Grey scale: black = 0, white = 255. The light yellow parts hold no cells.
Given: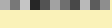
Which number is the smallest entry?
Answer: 38
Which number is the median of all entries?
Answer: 120
